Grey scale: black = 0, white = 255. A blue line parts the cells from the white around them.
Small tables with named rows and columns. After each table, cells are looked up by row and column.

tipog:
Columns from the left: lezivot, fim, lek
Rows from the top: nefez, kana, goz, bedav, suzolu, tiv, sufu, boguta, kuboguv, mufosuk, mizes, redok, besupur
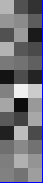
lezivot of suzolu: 121
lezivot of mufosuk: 32
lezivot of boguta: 166
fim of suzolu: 114
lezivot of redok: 126
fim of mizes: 137
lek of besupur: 158
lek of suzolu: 96
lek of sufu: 204
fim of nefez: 81
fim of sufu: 240
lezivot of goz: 81
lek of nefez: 50
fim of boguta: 13
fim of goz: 155
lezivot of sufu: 129
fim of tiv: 77
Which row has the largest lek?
sufu

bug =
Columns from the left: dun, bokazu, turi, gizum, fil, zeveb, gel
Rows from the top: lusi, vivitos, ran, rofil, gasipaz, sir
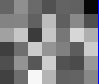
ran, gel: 175
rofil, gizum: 148
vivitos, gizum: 188
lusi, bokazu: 143
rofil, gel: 204
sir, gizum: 181
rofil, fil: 128
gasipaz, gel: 152
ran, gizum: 198

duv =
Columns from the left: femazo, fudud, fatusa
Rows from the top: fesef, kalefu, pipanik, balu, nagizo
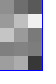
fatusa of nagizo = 55
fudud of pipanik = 154
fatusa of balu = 125
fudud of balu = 131
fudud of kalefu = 191
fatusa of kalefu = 240
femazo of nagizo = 158
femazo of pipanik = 197
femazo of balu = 127
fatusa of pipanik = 122
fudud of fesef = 110
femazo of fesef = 143
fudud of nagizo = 172
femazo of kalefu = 154
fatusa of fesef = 89

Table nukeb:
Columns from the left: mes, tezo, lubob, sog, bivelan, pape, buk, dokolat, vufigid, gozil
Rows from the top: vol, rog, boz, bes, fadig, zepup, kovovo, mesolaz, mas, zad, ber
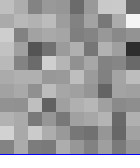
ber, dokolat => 159
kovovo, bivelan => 166
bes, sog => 113
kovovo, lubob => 144
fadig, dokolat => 130
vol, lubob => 131
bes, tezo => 160
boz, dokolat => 152
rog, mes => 170
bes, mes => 194
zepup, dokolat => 129
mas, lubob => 121
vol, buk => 153
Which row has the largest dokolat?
vol

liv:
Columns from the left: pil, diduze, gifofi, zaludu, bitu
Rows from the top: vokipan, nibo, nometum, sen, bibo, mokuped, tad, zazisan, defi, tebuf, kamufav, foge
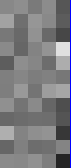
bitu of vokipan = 86
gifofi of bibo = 134
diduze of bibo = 142
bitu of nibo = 92
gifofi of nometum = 146
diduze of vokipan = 142
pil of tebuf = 175
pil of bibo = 93
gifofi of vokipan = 122
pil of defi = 104
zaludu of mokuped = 129
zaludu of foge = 126
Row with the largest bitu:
sen

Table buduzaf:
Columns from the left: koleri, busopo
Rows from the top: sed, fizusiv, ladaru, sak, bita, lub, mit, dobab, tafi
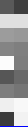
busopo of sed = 63
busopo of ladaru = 152
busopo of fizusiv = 224
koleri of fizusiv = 224
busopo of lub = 105
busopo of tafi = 242
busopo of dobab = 248
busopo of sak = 127
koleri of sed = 89
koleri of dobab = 239
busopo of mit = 117
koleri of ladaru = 156
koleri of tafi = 59
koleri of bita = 252
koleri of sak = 132
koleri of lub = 86
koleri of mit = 125
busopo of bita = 125

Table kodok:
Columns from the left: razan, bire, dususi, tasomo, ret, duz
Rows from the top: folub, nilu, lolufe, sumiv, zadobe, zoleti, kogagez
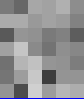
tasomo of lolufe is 122
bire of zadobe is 181
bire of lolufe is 149
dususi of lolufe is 145
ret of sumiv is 143
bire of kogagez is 76
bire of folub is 103
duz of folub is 141
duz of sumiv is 135
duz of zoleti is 148
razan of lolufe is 89
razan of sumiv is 161
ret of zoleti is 148
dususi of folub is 167
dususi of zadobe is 193
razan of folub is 122
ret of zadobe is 146
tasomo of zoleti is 61
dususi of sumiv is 138
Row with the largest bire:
sumiv

